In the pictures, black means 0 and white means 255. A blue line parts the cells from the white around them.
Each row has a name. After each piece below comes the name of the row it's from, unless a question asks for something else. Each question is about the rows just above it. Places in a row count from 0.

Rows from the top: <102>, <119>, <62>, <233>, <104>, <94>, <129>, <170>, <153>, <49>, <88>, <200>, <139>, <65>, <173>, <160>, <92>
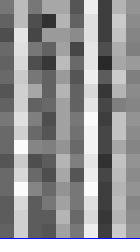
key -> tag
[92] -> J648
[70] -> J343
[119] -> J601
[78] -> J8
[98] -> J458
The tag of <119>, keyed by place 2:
J8
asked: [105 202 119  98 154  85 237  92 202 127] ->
<94>
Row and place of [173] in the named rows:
<233>, 8
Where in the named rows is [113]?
<49>, 5
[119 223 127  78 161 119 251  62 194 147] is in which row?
<153>
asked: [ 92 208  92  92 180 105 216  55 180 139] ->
<160>

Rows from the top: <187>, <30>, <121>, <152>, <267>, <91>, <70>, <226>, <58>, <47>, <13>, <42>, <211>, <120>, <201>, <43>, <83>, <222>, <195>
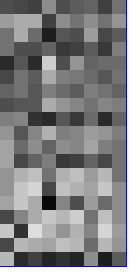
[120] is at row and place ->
<91>, 5
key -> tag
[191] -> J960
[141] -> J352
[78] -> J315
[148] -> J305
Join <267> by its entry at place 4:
J315

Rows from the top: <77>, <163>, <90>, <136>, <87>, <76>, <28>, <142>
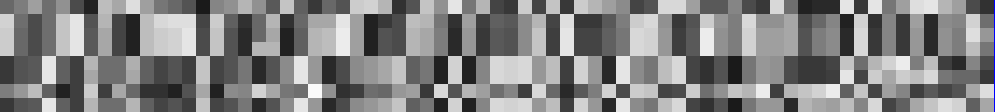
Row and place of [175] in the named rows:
<87>, 9
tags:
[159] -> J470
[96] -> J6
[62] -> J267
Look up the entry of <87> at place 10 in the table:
J6

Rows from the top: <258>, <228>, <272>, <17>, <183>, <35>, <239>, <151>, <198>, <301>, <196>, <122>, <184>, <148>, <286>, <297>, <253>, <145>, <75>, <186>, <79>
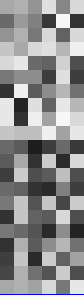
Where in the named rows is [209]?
<183>, 4
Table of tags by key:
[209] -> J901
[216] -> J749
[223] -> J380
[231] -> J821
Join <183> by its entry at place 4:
J901

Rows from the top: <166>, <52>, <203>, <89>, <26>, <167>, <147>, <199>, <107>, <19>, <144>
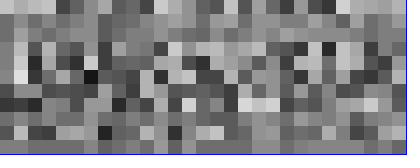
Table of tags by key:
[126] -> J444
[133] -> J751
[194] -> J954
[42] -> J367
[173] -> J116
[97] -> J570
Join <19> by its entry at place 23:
J116
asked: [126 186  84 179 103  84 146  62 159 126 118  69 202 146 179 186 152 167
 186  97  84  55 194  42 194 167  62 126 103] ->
<89>
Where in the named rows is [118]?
<89>, 10
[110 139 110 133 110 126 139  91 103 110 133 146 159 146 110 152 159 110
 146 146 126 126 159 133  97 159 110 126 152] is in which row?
<52>
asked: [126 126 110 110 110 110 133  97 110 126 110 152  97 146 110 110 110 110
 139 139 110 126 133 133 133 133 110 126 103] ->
<144>

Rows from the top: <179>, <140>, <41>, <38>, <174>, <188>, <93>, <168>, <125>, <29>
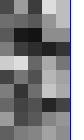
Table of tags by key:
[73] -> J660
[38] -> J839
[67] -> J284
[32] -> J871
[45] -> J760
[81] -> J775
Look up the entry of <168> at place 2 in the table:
J775
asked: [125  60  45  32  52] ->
<38>

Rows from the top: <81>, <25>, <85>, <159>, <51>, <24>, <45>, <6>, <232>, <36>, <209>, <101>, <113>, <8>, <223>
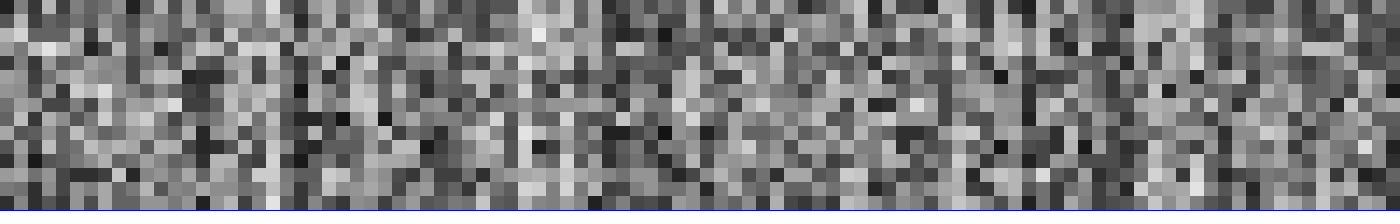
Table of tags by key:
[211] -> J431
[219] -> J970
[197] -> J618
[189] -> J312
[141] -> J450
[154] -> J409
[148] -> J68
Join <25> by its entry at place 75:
J68
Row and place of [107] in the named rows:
<101>, 67
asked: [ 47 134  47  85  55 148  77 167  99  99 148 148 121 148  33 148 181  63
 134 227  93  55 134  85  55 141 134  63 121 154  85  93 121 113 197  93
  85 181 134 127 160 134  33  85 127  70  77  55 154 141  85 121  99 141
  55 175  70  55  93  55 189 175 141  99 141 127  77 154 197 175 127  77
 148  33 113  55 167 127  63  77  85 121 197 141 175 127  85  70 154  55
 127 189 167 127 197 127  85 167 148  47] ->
<223>
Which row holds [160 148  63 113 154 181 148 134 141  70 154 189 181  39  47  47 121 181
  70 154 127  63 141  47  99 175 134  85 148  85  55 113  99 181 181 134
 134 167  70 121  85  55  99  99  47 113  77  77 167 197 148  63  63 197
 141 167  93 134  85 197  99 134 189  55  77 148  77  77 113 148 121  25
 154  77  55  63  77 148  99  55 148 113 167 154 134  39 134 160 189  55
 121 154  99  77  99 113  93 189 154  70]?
<24>

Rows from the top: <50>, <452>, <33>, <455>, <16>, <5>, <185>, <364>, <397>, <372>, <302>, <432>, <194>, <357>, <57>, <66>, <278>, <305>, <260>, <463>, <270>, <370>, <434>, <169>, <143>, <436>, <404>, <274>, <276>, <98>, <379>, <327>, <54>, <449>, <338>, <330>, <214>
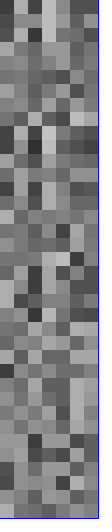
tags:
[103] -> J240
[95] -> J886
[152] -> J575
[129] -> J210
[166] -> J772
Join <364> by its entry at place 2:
J240
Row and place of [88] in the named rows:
<357>, 6
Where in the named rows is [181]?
<434>, 3

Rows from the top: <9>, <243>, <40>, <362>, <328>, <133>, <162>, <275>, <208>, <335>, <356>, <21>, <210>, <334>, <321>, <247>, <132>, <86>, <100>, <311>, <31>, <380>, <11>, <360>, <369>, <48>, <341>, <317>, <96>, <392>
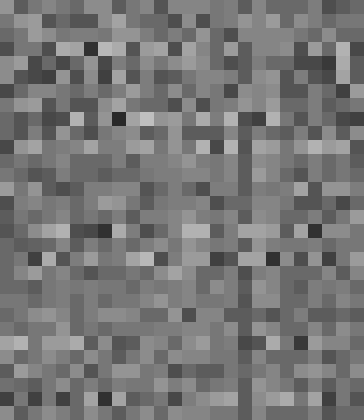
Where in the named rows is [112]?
<317>, 0
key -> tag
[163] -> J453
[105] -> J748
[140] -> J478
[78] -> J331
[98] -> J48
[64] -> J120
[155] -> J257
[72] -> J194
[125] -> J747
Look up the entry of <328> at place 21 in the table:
J194
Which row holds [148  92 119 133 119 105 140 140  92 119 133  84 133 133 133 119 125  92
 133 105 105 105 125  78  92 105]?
<9>
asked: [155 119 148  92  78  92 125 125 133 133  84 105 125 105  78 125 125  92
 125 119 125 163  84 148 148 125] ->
<334>
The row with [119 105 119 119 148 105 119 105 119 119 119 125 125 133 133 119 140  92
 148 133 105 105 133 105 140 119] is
<360>
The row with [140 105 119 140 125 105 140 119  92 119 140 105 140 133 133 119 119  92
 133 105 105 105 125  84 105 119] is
<48>
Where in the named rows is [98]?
<86>, 2

